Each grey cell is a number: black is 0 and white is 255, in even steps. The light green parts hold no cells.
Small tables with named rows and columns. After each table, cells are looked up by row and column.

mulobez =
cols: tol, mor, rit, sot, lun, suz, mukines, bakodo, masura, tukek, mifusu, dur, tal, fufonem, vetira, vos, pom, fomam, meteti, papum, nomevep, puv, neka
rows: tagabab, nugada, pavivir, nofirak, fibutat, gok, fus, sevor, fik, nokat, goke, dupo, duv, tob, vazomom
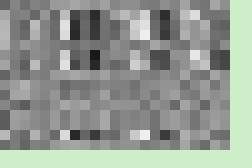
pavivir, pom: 64
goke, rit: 92
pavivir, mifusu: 114
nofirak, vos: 111
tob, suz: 105
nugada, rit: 130
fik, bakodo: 116
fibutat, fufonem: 118

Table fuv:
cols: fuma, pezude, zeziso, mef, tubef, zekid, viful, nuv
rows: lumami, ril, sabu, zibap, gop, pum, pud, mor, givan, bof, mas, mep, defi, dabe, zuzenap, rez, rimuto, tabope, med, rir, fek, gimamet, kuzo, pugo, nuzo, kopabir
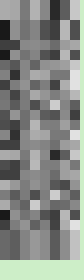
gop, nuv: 167
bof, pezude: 68
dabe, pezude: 49
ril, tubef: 135
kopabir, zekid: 91
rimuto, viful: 159
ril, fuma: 171
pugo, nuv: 193
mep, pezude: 148
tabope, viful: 159
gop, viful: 156
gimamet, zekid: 62
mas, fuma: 119
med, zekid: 87
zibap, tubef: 80
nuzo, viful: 141
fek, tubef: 135
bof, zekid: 125
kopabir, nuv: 193

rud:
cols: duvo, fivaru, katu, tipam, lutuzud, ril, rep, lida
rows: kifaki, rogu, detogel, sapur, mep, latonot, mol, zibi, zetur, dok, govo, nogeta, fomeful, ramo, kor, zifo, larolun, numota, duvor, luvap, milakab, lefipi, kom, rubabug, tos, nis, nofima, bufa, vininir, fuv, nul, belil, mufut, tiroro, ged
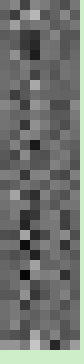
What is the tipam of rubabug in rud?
39
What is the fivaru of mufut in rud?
133
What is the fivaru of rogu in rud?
60
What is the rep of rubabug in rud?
139
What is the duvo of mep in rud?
104
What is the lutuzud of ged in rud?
132
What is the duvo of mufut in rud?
106

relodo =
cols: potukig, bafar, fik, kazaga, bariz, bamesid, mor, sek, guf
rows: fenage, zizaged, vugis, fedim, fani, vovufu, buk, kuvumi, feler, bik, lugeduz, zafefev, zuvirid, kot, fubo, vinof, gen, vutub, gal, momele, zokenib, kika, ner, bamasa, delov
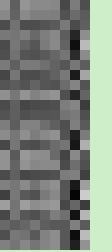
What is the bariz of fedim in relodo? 126
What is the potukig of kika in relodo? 72
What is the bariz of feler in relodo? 85
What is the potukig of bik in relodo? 144
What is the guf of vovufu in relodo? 139
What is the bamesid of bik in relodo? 147
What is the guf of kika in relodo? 181
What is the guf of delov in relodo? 146
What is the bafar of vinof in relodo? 90
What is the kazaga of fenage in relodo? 138
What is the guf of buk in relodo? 93
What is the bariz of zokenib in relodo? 147
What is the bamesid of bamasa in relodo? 141
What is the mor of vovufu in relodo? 117
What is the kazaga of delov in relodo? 117
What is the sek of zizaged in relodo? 107
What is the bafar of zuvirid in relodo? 93
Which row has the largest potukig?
zokenib

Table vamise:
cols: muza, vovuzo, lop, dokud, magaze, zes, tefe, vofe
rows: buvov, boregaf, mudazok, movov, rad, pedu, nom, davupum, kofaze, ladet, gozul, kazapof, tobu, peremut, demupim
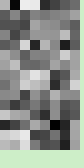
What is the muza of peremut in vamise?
205
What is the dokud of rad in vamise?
37
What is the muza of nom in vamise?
161
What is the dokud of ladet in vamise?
145
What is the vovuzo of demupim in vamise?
173
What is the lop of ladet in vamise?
67
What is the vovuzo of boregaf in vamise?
133
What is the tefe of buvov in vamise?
91
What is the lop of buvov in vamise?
237
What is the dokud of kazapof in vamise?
88
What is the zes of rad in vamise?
136
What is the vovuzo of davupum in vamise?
140
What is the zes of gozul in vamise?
139
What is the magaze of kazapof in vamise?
47
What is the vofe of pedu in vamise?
163
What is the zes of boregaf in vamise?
130
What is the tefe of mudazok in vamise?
118
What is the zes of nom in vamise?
163
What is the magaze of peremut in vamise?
69

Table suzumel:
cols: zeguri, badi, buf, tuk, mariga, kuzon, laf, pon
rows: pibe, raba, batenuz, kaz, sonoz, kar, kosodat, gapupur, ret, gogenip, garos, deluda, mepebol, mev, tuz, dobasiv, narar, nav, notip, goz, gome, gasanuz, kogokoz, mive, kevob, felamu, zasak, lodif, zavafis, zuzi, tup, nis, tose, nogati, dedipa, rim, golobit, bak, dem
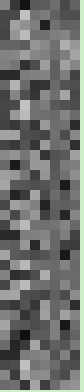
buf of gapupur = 124
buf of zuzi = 79
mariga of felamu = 84
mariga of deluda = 110
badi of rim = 41
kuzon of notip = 96
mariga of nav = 148
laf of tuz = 115
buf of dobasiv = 118
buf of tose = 86
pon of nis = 133
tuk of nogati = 90
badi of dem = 111
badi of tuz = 57
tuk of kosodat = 76

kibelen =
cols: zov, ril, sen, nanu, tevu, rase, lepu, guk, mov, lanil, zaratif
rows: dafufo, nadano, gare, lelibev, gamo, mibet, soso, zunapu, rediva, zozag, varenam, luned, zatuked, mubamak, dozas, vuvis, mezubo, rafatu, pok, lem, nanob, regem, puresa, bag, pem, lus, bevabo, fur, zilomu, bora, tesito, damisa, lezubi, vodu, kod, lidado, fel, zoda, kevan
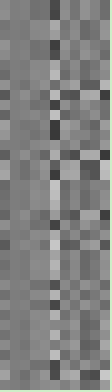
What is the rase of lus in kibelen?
162
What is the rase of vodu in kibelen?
178
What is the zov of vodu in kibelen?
114
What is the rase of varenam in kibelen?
65
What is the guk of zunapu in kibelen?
131
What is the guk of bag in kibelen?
136
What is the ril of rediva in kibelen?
123
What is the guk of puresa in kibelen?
116
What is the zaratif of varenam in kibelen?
113
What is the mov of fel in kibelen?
145

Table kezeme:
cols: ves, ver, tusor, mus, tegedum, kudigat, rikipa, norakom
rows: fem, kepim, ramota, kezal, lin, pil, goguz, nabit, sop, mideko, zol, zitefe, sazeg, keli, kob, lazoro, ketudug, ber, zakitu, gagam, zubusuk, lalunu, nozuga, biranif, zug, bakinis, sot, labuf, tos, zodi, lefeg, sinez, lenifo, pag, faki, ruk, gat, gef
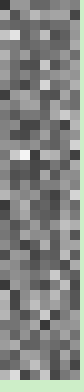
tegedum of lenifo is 55
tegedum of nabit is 128
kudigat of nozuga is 145
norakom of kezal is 150
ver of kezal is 227
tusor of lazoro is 244
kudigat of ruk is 83
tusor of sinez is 79
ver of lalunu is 135
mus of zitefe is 120
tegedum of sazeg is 125
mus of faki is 98
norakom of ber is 141
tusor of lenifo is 134
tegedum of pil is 112
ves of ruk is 118
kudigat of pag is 116
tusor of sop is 70
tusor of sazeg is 69
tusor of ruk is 162

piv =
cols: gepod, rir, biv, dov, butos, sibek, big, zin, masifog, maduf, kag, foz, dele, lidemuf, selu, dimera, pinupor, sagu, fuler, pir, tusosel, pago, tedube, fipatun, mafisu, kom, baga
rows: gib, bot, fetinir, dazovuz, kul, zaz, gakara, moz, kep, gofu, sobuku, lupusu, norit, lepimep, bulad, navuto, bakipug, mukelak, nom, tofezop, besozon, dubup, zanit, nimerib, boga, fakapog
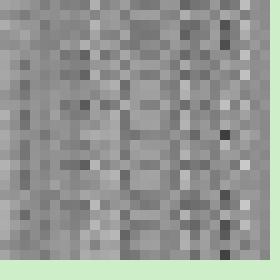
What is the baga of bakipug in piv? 145
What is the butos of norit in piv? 140
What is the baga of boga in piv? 140
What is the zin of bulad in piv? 128
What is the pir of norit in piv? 141
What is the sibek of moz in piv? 139
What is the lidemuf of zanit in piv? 118
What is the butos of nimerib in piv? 126

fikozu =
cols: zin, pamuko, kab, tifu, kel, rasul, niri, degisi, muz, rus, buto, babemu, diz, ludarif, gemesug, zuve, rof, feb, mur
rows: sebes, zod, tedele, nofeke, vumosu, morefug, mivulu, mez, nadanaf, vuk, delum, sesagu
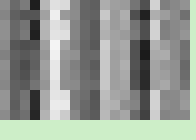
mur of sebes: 146
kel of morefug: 151
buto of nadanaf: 199
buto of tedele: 181
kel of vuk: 170
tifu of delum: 43
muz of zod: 101
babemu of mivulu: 160
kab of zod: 85
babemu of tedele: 156
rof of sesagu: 132
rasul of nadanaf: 226
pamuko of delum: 93
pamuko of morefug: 97
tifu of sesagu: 38
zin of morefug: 129
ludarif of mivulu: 83
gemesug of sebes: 80
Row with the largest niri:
delum

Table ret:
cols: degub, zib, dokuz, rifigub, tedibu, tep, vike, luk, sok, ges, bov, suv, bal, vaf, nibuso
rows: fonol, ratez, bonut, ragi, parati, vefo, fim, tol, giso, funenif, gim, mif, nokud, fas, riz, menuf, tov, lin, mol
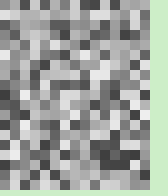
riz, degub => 87
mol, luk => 176
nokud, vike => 227
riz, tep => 110
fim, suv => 201
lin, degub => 112
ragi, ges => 91
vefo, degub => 232
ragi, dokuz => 183
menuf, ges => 93
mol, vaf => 146
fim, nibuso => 226
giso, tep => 103
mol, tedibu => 220
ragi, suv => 152
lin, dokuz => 164
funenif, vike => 218
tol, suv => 140
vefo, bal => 161
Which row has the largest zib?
menuf

